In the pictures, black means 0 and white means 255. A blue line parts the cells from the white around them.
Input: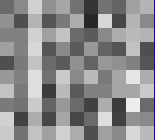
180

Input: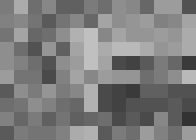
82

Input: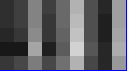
159

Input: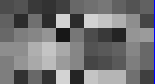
97

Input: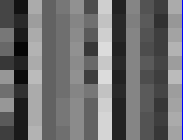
171

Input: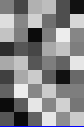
17
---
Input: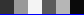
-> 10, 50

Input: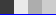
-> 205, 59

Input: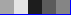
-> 133, 166

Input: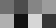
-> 156, 176

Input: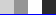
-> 44, 210

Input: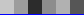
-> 86, 199

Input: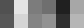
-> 167, 87
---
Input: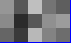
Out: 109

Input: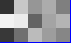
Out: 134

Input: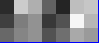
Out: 154

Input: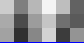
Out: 148

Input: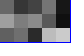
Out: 203

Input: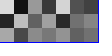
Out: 113

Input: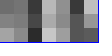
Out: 91
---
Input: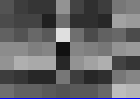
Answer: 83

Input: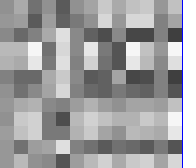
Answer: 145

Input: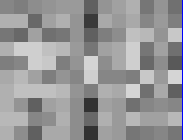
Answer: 134

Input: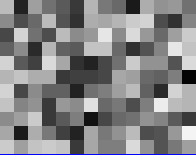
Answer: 187

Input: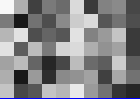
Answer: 248

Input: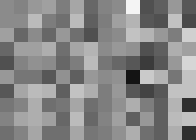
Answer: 139
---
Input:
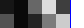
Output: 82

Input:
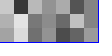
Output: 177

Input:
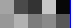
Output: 152

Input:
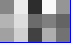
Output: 180

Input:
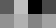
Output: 146

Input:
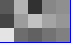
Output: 68

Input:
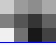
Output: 128

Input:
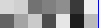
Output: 100
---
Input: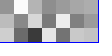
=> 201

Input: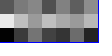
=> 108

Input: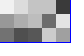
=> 204

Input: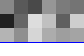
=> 158

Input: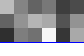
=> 54

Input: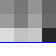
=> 200

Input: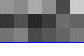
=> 101
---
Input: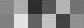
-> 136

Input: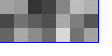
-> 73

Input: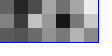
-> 129

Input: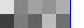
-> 225

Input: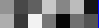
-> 147

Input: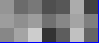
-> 157

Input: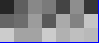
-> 101

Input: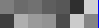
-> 126
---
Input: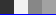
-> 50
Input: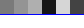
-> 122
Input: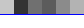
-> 199
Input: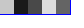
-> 200
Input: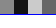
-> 137
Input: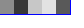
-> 140
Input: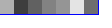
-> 176
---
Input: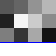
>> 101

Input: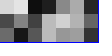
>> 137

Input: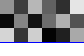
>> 97

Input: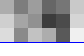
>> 102

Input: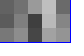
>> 154

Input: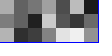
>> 77

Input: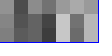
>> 154

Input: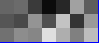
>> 39
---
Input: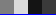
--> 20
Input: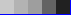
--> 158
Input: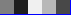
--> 240
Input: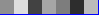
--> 66
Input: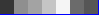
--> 163
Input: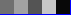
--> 84
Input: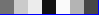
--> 236
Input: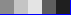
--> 228
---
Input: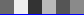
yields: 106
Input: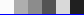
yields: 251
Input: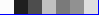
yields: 252
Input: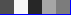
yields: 79
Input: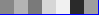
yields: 136
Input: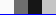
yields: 250
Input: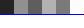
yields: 36
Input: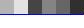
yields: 179
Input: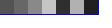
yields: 83
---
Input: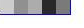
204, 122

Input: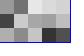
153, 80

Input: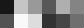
23, 111

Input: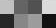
193, 18

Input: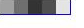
161, 228

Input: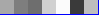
168, 190

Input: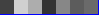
65, 106
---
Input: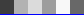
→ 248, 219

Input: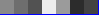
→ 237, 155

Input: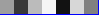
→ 245, 215

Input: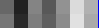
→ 225, 219

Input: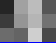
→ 207, 188

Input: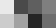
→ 233, 204

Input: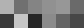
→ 198, 178
